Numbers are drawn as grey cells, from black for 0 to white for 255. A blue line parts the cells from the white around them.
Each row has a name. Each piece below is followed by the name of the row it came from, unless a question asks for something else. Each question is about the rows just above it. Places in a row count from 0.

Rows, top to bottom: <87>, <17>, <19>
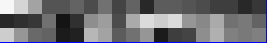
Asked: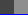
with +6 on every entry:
[ 74 148]
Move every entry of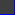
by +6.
[68]
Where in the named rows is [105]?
<19>, 2
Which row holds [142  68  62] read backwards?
<19>

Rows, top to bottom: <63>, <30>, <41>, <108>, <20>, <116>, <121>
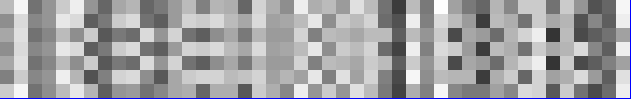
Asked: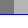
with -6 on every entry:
[115 175]
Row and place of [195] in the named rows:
<116>, 17
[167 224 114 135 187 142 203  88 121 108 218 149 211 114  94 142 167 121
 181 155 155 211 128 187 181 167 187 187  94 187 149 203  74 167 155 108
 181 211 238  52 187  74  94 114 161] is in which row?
<41>

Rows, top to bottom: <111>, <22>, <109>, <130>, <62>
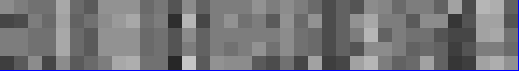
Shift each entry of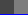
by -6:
[ 64 119]
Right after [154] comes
[168]
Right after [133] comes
[106]
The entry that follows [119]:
[84]

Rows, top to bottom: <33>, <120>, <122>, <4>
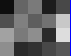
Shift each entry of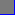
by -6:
[116]
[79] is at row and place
<120>, 0
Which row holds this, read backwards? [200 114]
<120>
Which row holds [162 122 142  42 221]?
<122>
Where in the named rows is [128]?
<120>, 1
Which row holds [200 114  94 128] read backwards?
<120>
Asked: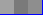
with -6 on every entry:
[156 116 136]

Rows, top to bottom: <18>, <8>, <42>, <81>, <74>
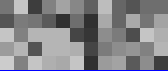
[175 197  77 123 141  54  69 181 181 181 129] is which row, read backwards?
<42>
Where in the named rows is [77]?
<42>, 9
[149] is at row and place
<81>, 9
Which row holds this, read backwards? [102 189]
<18>
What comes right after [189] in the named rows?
[102]
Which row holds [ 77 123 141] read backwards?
<42>

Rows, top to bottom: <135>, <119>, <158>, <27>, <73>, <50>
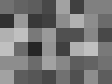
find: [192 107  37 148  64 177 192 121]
<27>
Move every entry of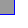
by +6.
[160]
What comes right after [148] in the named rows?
[64]
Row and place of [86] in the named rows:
<50>, 2

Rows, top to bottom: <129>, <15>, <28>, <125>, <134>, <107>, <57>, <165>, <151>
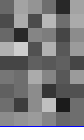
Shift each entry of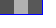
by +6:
[ 87 183  94]
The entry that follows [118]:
[110]
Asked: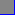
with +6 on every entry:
[139]

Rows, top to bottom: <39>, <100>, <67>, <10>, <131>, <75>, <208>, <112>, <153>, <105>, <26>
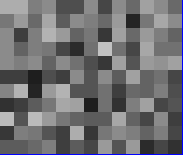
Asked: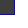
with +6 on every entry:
[68]
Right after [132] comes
[179]
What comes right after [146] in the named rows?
[161]

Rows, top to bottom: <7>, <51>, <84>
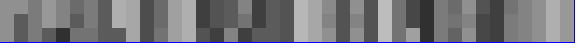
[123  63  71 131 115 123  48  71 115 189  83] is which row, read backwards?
<51>
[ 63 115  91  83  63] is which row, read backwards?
<51>
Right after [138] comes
[83]
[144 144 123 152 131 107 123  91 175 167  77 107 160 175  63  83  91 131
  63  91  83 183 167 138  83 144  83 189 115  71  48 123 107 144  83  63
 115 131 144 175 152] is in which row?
<7>
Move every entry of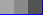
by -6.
[161 132  77]
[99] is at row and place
<84>, 32
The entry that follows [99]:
[144]

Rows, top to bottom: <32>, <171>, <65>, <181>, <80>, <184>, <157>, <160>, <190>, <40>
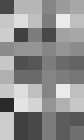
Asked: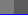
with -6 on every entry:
[119  86]
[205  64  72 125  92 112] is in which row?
<40>

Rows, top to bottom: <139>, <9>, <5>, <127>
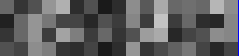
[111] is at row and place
<139>, 13
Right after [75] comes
[97]
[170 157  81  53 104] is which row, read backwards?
<5>
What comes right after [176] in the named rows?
[45]

